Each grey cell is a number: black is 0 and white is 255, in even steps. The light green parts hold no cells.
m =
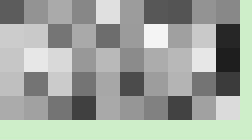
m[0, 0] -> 92
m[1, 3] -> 169
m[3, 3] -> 116
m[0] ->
[92, 147, 170, 135, 224, 156, 87, 84, 147, 136]
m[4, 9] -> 219
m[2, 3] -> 152
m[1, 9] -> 38
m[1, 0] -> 204
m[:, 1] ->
[147, 201, 231, 116, 161]
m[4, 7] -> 66
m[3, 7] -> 180

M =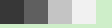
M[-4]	55
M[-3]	95

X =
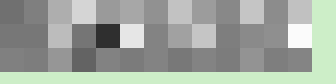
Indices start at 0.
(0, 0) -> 112
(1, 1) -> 119
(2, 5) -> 123
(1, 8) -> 197
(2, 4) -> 130
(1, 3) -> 117
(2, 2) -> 150
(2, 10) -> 147
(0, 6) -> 145
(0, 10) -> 197
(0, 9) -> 136

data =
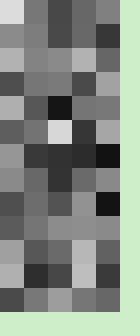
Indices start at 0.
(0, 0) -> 220
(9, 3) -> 142
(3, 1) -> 118
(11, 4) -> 58
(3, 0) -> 78
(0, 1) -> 119
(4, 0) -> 175
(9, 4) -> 138
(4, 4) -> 120
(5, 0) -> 94
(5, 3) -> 54
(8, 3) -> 146
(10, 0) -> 160
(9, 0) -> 91
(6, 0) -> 150
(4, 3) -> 117
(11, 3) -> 190
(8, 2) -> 83
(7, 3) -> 106
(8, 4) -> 19

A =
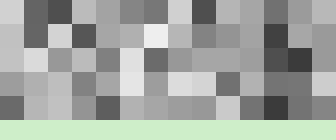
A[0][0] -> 209
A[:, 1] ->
[99, 101, 218, 176, 182]
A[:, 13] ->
[183, 153, 154, 204, 132]
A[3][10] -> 178
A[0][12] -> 155
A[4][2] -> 192
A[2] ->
[194, 218, 152, 187, 128, 224, 107, 152, 165, 166, 158, 79, 59, 154]
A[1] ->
[192, 101, 210, 86, 165, 176, 238, 182, 131, 148, 163, 65, 167, 153]
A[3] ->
[156, 176, 189, 129, 165, 228, 157, 219, 212, 113, 178, 116, 118, 204]
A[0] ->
[209, 99, 78, 187, 163, 132, 119, 207, 79, 180, 166, 113, 155, 183]
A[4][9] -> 202
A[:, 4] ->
[163, 165, 128, 165, 94]
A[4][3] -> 147

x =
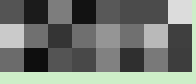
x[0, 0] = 84
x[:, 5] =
[75, 112, 47]
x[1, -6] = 52
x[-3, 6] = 75
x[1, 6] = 185
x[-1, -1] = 61
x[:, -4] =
[88, 149, 129]
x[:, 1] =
[27, 112, 14]

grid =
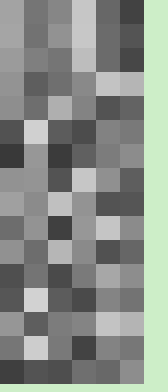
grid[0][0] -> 163
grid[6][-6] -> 57
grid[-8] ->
[160, 139, 192, 147, 83, 85]
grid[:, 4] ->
[103, 107, 107, 195, 83, 130, 124, 144, 83, 197, 81, 167, 132, 195, 131, 104]
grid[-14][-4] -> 117
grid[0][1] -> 117
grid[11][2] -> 74
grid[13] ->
[150, 94, 124, 132, 195, 180]
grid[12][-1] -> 115
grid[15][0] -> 63
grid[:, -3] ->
[198, 199, 189, 137, 131, 76, 96, 198, 147, 151, 138, 122, 74, 132, 67, 111]
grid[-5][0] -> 79
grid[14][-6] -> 118
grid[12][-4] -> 92
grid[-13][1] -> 94
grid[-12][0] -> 142
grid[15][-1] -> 141
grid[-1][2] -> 78
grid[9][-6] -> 109
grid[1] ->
[165, 114, 146, 199, 107, 84]
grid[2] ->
[155, 127, 117, 189, 107, 71]
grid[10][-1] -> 102
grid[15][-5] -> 83
